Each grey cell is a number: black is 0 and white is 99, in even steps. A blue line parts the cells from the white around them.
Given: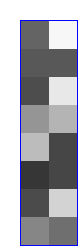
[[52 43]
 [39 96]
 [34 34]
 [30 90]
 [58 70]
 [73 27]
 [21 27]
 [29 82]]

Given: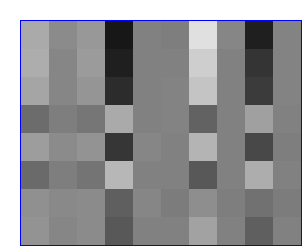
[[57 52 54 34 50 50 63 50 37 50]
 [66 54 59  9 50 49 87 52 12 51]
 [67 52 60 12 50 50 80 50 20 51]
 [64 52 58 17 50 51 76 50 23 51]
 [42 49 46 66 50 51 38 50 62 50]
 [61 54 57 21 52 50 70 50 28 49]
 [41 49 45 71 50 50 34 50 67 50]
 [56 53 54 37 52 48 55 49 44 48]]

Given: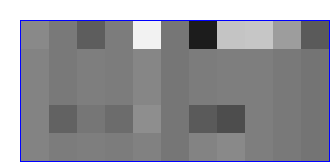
[[51 48 49 48 50 46 51 53 49 47 45]
 [53 47 36 48 94 46 11 76 77 61 35]
 [51 47 49 48 52 46 48 49 49 47 45]
 [51 47 49 48 52 46 48 49 49 47 45]
 [51 38 46 42 55 46 35 30 49 47 45]]

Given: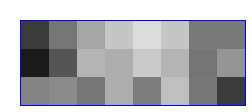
[[51 54 46 67 48 74 46 23]
 [23 46 64 77 85 77 47 47]
 [10 33 70 67 78 70 45 58]]

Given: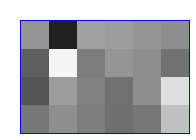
[[46 55 49 43 46 75]
 [58 13 62 61 58 55]
 [37 95 48 58 55 44]
 [33 61 50 44 55 86]]

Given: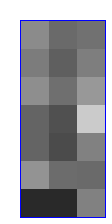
[[16 16 50]
 [54 41 44]
 [48 37 49]
 [55 43 59]
 [39 31 79]
 [39 29 50]
 [57 42 41]]

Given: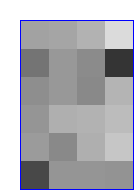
[[28 58 58 57]
 [63 64 69 85]
 [45 59 54 20]
 [55 59 53 70]
 [58 68 69 73]
 [60 53 68 77]]

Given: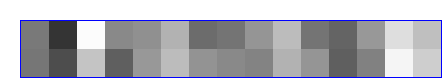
[[46 30 76 37 59 73 57 53 51 69 58 37 50 95 80]
 [47 20 98 53 56 69 42 45 58 73 45 39 59 86 74]]
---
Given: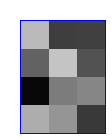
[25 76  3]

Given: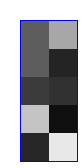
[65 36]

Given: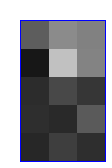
[50 75 17]

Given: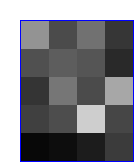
[21 33 46 25]

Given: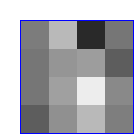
[46 61 62 36]

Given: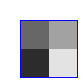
[63 17]
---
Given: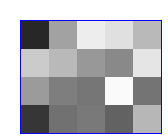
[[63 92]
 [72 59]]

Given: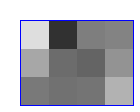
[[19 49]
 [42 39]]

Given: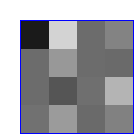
[[82 42]
 [59 42]]

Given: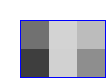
[[82 73]
 [81 55]]

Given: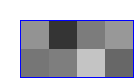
[[20 48]
 [49 76]]

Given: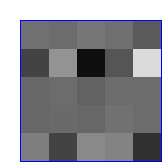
[[42 46]
 [57  6]]

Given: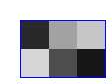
[[63 77]
 [30  9]]

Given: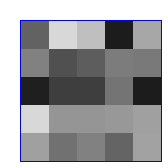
[[84 74]
 [31 36]]
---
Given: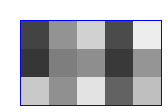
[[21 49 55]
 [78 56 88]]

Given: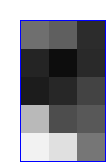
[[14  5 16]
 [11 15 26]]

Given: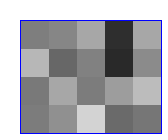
[[71 40 50]
 [47 65 48]]

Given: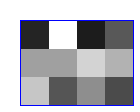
[[62 62 82]
 [77 33 55]]

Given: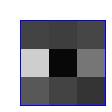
[[80  3 46]
 [34 26 20]]

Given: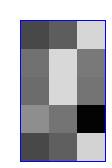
[[44 84 47]
 [42 84 45]]

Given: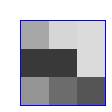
[[22 22 85]
 [58 42 33]]
